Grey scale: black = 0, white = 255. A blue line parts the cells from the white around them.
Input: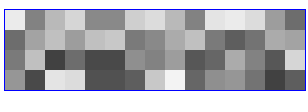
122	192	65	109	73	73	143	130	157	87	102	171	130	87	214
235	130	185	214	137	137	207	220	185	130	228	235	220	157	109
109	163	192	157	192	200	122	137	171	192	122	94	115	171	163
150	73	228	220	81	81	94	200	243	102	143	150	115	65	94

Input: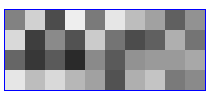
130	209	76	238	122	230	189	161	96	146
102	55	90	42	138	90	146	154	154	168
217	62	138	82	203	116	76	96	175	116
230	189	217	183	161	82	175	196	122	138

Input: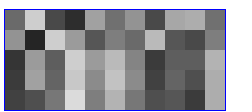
106	206	73	45	161	112	147	73	167	173	112
53	155	94	206	155	186	132	59	94	94	179
59	161	100	200	139	194	139	65	100	79	173
65	79	119	219	126	179	119	79	86	59	173
147	37	206	155	86	126	106	186	86	73	126

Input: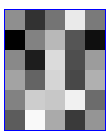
143	50	116	234	122
92	249	170	58	149
1	130	184	85	15
130	205	199	241	108
163	100	213	72	176
137	29	219	78	156

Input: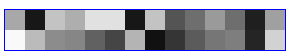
249	187	140	134	97	69	180	17	53	91	118	126	37	210
168	23	195	174	225	225	23	195	84	110	154	110	31	160

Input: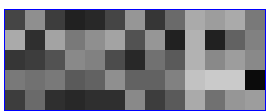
61	106	47	40	47	47	137	61	90	170	113	150	157
69	143	61	33	40	69	150	54	106	170	157	170	121
54	61	82	137	129	76	40	113	90	178	137	157	137
121	113	121	90	98	143	98	98	129	194	202	202	11
170	47	163	121	143	163	82	150	33	178	33	98	129

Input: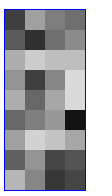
182	134	55	70
96	147	70	84
90	48	111	140
63	160	126	111
147	63	134	218
103	126	153	19
174	103	167	218
174	204	190	190
160	210	196	167

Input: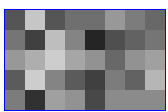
85	198	85	111	111	152	124	104
91	205	132	91	64	124	98	182
124	49	160	146	72	139	139	139
117	64	190	132	37	79	98	117
152	174	205	166	146	104	146	160
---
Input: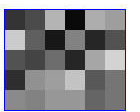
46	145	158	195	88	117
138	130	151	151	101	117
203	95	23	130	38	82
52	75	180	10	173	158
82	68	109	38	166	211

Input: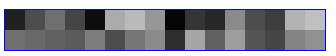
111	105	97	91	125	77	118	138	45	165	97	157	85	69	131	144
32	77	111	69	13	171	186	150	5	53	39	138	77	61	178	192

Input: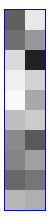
96	232
240	210
190	203
183	175
248	168
132	160
112	152
104	118
138	90
217	33

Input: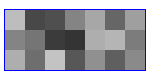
132	117	59	52	174	181	124
174	110	195	87	144	95	138
189	72	79	132	167	102	159

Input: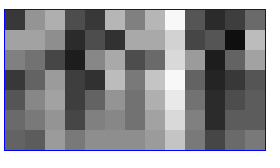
162	162	142	43	77	49	169	169	210	70	85	15	188
56	148	175	77	56	182	128	182	248	85	43	62	106
85	135	162	62	99	148	114	175	233	114	43	77	92
106	121	148	70	128	135	114	162	217	128	43	92	92
128	114	70	29	135	169	77	106	217	155	29	99	162
56	99	155	62	49	188	121	196	248	99	36	56	85
99	92	155	121	142	142	142	155	196	121	70	106	121

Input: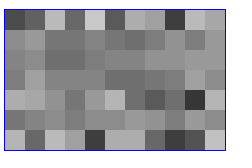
173	167	146	118	153	180	111	90	111	54	180
125	160	132	132	132	111	111	118	125	160	140
140	153	118	118	132	118	111	125	146	125	153
132	140	111	111	125	132	132	146	146	153	153
118	132	140	125	140	140	153	146	125	153	140
180	104	186	160	62	173	173	104	62	83	193
76	97	186	104	200	90	173	160	62	186	167

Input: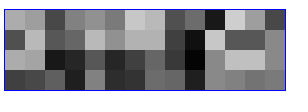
80	185	87	102	185	145	178	178	64	16	199	87	87	137
172	164	24	38	87	38	64	102	57	4	137	192	192	137
172	158	72	129	145	122	199	185	80	108	24	206	158	72
64	72	95	31	129	45	51	108	102	31	137	129	115	122
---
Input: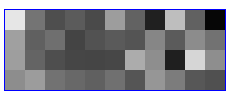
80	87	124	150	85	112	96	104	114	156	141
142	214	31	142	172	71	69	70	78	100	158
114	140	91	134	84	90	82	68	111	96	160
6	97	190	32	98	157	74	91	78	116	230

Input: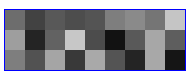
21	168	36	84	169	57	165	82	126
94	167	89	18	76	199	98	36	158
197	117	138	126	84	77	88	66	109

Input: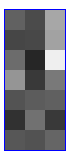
101	82	87
57	113	49
96	92	83
121	57	149
239	38	108
162	72	70
167	75	97

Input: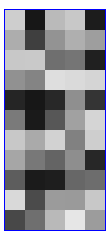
156	230	185	111	72
200	154	155	75	217
109	103	30	27	93
39	142	100	120	166
206	129	210	170	200
213	161	87	26	122
52	143	40	23	37
213	218	222	132	145
32	117	111	201	200
158	175	147	63	173
28	200	186	23	206

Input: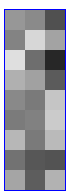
178	93	165
83	87	114
186	122	183
203	129	123
197	122	137
91	161	176
39	110	223
163	215	131
80	138	151

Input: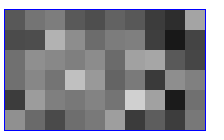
120	61	93	59	158	121	110	74	106	144
112	27	161	208	116	131	120	127	156	60
128	142	58	122	100	153	192	116	135	112
70	89	166	161	107	140	127	136	143	112
68	24	62	127	124	108	141	178	77	75
164	45	60	88	98	78	89	125	116	88
